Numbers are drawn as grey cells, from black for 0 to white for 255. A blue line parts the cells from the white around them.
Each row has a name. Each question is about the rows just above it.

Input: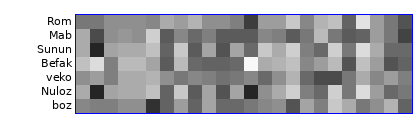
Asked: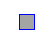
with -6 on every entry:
[158]
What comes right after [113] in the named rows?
[120]
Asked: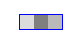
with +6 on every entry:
[226 133 192]
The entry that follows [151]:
[143]

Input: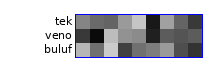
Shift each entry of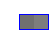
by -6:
[106 119]
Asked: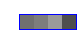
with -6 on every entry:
[106 119 148  72]
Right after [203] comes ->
[64]
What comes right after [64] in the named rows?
[112]
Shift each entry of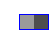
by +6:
[160  84]
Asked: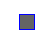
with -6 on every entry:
[94]

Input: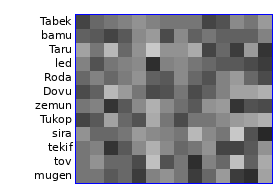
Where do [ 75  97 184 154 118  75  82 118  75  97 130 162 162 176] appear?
Dovu
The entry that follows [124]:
[146]
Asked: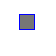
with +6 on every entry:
[124]
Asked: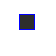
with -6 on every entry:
[40]
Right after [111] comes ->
[89]

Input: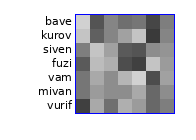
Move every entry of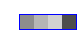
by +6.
[147 187 215  83]
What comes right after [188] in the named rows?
[175]
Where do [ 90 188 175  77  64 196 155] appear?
fuzi
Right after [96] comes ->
[133]

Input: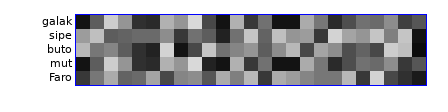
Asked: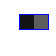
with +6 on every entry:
[25 99]
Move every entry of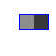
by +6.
[147  62]
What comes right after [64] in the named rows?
[86]

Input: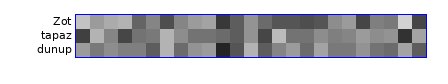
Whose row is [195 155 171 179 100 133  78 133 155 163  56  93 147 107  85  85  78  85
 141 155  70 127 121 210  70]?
Zot
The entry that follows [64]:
[179]
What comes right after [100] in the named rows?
[133]
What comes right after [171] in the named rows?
[179]
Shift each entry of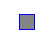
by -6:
[127]
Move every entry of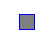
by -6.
[121]

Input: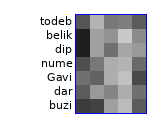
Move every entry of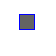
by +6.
[105]
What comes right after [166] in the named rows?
[153]
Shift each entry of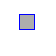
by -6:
[167]
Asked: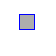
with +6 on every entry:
[179]
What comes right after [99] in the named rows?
[173]
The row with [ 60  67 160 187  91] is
buzi

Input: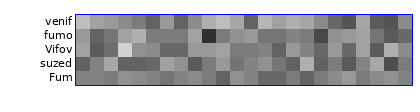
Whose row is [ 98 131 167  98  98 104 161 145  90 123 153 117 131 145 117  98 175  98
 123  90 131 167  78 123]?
suzed
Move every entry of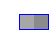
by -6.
[161 133]
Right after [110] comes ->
[209]
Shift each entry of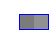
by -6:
[117 139]

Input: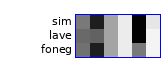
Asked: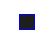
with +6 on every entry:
[36]
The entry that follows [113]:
[30]
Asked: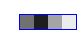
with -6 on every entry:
[107  24 158 230]

